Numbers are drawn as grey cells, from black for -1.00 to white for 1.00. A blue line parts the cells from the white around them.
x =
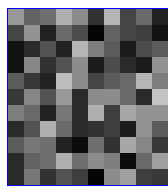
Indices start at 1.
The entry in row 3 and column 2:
-0.67
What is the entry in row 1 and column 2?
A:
-0.23
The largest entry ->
0.54
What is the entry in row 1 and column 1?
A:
0.20
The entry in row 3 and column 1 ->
-0.85
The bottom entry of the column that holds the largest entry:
-0.56
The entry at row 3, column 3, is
-0.35
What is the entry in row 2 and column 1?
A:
-0.46
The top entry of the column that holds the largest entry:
-0.73
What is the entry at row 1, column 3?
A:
-0.13
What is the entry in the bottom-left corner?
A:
-0.67
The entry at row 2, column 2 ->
0.15

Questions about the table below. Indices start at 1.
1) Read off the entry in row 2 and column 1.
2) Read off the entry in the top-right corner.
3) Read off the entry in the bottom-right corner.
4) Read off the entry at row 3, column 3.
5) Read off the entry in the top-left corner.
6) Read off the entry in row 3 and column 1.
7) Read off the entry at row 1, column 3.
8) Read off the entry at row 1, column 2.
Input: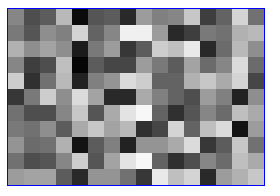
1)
-0.05
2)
-0.11
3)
0.56
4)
0.28
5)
0.05
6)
0.39
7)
-0.28
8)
-0.39

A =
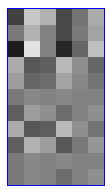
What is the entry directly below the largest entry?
-0.32
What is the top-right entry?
0.34
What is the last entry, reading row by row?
0.12
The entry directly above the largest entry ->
0.40
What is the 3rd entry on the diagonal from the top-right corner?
-0.71
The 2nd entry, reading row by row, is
0.56
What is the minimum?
-0.77
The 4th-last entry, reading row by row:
0.02
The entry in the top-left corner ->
-0.49
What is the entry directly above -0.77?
-0.04
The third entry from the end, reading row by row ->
-0.15
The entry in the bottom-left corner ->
-0.04
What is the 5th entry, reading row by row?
-0.10
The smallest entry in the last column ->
-0.20
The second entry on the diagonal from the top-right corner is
-0.04

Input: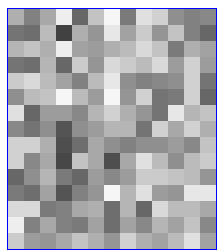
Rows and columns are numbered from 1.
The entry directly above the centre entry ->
0.64
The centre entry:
0.42
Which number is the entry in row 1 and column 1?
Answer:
0.37
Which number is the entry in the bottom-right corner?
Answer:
0.27
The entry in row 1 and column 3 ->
0.32
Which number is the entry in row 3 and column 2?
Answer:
0.53
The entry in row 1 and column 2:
0.01
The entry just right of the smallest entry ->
0.37
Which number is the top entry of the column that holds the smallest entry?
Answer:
0.87
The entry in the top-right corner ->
0.07
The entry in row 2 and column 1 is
-0.09
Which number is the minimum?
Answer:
-0.49
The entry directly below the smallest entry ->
0.87
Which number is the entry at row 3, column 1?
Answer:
0.42
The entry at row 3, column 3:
0.37
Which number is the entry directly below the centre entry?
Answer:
0.12
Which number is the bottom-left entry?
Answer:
0.59

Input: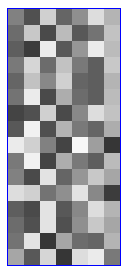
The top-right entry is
0.41
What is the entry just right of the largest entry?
0.24
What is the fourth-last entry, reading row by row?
-0.58
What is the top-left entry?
0.01
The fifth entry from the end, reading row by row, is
0.68
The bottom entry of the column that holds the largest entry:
0.73
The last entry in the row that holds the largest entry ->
-0.58
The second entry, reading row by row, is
-0.37
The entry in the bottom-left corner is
0.30
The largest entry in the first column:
0.84
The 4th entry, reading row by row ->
-0.21
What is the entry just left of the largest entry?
-0.47
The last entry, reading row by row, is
-0.05
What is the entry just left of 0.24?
0.94
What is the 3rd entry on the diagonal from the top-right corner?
0.18
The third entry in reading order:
0.63
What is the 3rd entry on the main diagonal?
0.84
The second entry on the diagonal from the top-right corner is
-0.10
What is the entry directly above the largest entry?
-0.05
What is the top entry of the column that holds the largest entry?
0.12
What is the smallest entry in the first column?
-0.47
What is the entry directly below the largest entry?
-0.05

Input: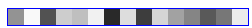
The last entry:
0.84
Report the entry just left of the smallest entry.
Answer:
0.89
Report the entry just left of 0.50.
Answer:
0.61
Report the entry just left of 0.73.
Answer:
-0.68

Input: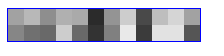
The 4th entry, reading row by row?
0.38
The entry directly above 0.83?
0.61
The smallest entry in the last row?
-0.60
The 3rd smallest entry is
-0.54
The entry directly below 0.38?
0.61
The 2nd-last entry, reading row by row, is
0.77
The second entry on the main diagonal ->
-0.12
